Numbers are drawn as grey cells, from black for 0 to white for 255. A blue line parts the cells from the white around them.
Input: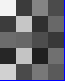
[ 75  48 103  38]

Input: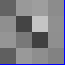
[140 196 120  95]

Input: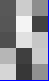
[141 244  79]

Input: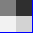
[ 47 242]

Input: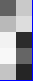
[201 185]

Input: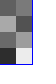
[122 169]

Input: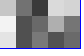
[212 175 121]

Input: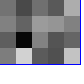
[173 149 130 210]

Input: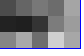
[165 124 110]
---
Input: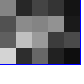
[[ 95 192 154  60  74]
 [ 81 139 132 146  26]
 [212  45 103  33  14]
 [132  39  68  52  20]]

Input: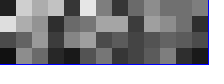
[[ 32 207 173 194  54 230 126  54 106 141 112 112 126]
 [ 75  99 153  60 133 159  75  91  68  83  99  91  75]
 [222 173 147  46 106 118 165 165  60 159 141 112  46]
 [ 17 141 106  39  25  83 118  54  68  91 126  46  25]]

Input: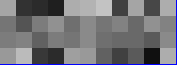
[[117  84 124 145 111 138 117 130 105 145 130]
 [124 130  97 124 117 138 111 105 105  90 138]
 [153 187  56  43 159 153  97  64  90  16 173]
 [165  50  43  31 173 179 195  64 165  71 173]]

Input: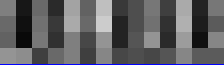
[[ 98   9 119  49 127  71 148  35  85 148  42 156  16 134]
 [105  16 113  57 170 105 204  35  78 113  49 176  29  91]
 [127  23 105  42 163  98 191  57  78 119  63 170  35 119]
 [148 141  63 105 127  63 134  71  78  71  85 134  91  91]]

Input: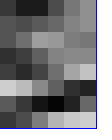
[[ 84 111 158 152 125 119]
 [206 187 137  96  48  34]
 [ 56  76 125 180 200 206]
 [ 48  62  96 131 137 137]
 [ 84  76  90 104 131 144]
 [ 62  42  68 111 165 194]
 [ 56  27  27  76 119 144]
 [ 90  56  20   5  34 104]]

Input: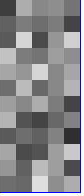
[[110 104 222 142 173]
 [166 150 214 136 166]
 [150  97 187 158  75]
 [158 136 173 124  68]
 [ 62 173 136 142 116]
 [194 124 116 158 142]
 [ 97 124 110 124  68]
 [110 187 104 136 180]
 [ 90 110  97 130  47]
 [166  75  83 158 201]
 [ 90 214  75 150 208]
 [180  83  68 104 130]]
